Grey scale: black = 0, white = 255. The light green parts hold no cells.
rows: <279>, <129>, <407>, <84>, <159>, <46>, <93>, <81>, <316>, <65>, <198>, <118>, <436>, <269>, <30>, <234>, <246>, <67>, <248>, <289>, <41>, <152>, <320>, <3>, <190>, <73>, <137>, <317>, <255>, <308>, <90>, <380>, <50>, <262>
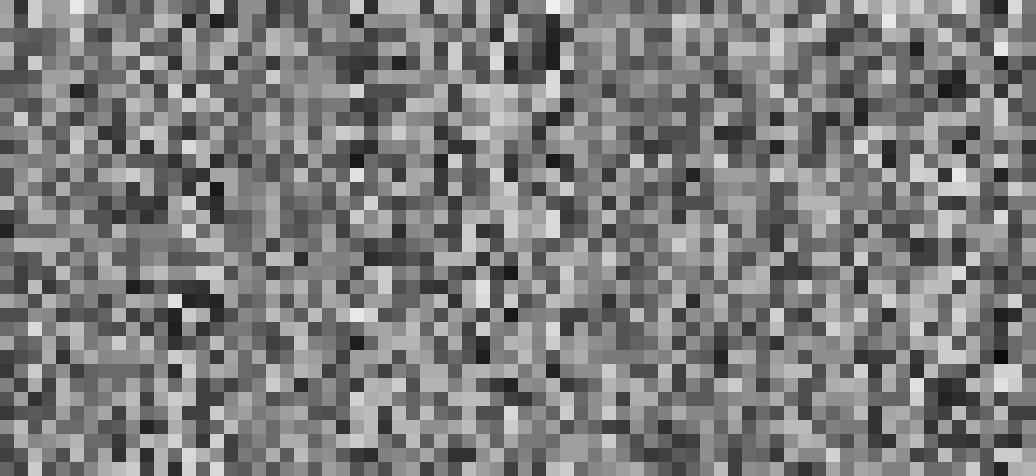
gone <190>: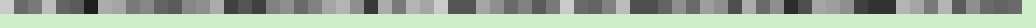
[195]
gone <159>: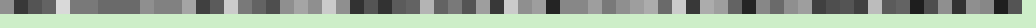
[70]
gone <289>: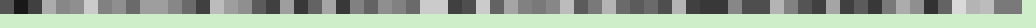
[114]
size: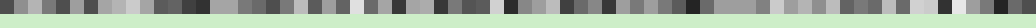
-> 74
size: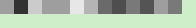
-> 13
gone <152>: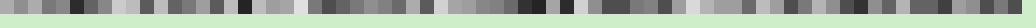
[151]

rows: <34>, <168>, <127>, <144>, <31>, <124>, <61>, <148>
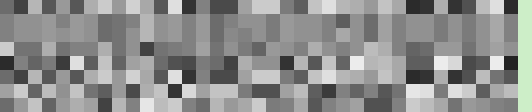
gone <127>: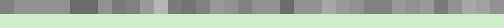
[137]
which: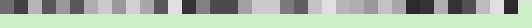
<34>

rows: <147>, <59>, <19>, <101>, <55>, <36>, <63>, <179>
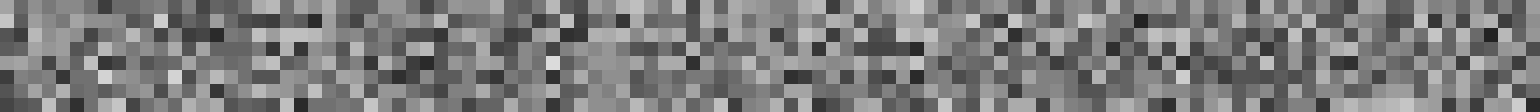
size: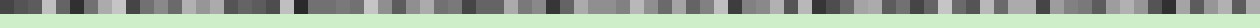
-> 90
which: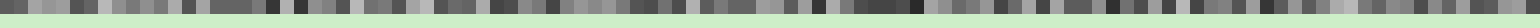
<101>
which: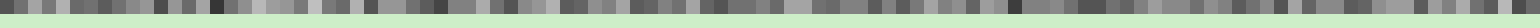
<63>

